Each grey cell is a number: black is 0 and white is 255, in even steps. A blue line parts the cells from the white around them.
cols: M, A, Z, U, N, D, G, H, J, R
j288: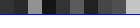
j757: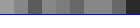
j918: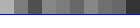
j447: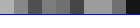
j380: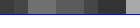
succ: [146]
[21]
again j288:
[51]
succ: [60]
[70]
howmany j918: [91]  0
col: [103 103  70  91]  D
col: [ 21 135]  U
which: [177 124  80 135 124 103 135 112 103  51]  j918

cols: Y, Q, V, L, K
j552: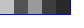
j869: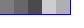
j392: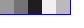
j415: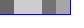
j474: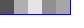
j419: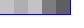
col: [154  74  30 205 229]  V
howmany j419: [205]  0
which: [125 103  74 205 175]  j869

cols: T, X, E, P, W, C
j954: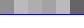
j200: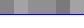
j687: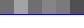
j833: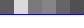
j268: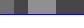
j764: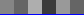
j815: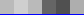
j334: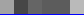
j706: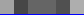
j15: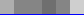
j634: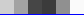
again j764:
[101]
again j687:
[111]
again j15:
[133]
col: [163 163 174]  T
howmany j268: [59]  0
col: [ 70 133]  X
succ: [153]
[101]

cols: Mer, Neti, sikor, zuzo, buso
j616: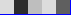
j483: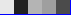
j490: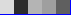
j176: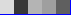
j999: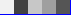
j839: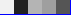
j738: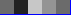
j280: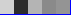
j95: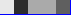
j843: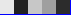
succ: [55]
[180]
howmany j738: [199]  1
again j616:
[220]
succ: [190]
[220]
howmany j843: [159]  1

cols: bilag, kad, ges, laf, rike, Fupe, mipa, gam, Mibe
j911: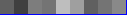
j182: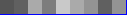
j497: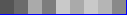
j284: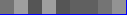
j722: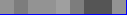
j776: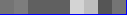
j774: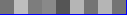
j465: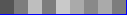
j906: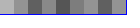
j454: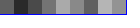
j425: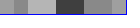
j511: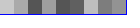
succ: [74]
[116]
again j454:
[96]
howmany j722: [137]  0
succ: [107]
[170]

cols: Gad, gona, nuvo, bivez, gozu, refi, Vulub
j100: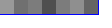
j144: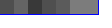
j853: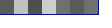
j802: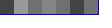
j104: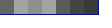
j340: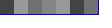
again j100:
[124]
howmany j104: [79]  0

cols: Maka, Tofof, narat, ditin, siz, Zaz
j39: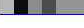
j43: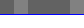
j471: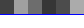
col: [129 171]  Zaz
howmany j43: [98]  4
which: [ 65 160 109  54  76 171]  j471
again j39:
[149]
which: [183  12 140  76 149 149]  j39
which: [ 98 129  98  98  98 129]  j43
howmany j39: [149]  2

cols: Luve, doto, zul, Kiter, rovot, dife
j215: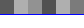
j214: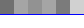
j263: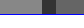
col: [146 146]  zul
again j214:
[165]
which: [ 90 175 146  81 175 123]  j215
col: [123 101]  rovot

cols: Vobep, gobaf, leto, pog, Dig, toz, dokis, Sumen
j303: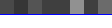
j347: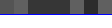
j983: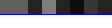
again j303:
[63]
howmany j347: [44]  1
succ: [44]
[96]
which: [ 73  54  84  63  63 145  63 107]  j303
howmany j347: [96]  3
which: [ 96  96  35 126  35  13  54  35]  j983

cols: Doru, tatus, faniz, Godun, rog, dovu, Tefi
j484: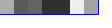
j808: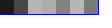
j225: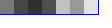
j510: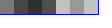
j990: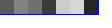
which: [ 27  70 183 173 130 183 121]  j808
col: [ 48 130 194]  rog

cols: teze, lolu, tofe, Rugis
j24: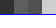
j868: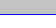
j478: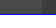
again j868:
[195]
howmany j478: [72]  3
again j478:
[72]

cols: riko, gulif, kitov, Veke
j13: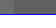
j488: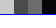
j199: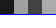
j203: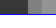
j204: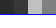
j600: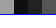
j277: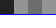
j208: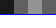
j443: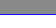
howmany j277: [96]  0
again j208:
[96]
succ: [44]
[55]
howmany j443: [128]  0
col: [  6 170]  Veke
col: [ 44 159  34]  riko
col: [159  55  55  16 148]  gulif

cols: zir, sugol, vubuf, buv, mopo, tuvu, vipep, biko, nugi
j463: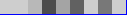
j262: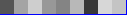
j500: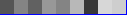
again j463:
[206]
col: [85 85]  zir
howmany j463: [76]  1
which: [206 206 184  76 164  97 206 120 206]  j463
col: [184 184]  tuvu
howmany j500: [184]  1
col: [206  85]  zir

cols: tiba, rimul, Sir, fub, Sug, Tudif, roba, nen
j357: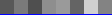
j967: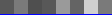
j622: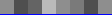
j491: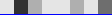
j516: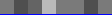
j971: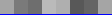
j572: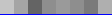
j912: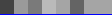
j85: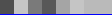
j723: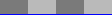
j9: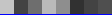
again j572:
[142]
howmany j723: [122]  4
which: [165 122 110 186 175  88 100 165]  j971
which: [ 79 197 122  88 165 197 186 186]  j85

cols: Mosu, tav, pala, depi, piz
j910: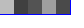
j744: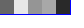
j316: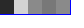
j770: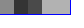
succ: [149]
[168]
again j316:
[138]
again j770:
[178]

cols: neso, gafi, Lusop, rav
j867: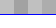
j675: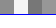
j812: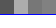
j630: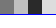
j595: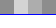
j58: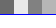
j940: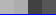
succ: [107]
[233]
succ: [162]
[192]
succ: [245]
[119]
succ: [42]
[221]
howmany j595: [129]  0
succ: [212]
[173]
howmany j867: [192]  2

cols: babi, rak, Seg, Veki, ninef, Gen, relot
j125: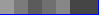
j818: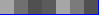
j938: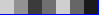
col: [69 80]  relot
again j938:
[207]
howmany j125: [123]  1

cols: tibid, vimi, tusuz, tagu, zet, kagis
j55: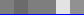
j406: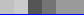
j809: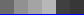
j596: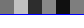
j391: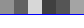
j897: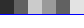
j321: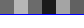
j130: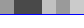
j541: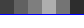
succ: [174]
[116]
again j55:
[126]
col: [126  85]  tusuz
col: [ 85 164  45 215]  tusuz
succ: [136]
[16]
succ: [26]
[164]

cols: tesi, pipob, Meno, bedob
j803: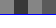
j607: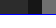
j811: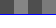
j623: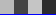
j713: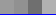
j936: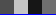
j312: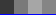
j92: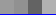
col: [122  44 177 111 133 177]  bedob
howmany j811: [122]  1
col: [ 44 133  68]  pipob
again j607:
[44]
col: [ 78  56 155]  tesi
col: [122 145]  pipob

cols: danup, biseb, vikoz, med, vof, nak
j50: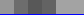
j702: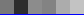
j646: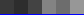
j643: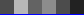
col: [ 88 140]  vikoz
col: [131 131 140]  med
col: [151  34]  nak

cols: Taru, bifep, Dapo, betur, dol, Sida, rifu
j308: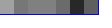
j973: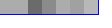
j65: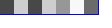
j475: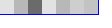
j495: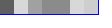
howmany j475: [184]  2
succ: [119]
[128]
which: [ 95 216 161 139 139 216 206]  j495

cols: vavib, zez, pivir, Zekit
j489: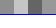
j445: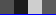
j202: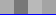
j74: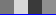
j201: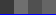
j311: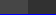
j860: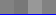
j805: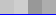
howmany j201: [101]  1
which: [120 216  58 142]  j74
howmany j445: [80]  1
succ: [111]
[80]
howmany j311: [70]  2

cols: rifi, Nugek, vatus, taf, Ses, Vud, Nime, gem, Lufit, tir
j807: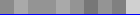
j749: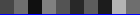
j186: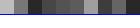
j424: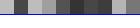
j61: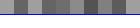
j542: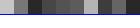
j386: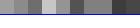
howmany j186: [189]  1
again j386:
[128]
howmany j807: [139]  1
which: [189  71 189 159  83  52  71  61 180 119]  j424

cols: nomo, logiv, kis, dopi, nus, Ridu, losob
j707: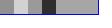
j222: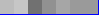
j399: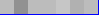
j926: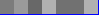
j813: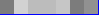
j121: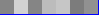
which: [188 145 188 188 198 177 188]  j399
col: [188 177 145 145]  losob
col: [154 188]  losob
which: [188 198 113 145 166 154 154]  j222
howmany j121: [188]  1
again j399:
[188]

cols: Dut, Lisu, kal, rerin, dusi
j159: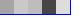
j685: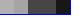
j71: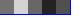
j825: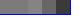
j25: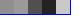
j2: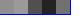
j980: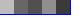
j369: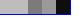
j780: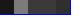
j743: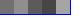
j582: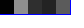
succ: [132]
[103]
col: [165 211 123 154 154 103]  Lisu
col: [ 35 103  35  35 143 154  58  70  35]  rerin

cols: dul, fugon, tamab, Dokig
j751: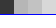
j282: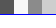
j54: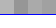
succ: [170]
[161]
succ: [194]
[216]

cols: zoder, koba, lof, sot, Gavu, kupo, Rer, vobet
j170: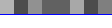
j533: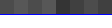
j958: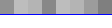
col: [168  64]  kupo
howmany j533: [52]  1
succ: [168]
[76]
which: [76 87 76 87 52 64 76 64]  j533

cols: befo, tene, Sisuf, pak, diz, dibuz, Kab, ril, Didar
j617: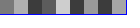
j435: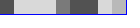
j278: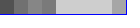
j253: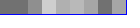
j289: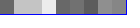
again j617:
[60]
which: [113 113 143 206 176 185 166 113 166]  j253
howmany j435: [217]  4
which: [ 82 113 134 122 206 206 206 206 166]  j278
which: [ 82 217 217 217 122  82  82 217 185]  j435
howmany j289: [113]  1

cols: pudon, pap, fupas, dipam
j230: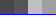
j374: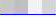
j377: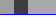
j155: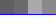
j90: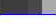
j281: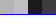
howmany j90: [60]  2
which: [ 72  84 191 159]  j230
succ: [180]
[191]

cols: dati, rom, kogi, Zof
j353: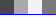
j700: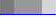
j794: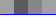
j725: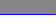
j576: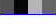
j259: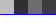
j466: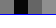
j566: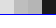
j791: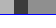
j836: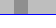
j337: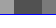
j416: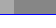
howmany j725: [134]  4
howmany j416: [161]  0
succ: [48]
[110]
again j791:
[143]
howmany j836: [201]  0
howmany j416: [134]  3

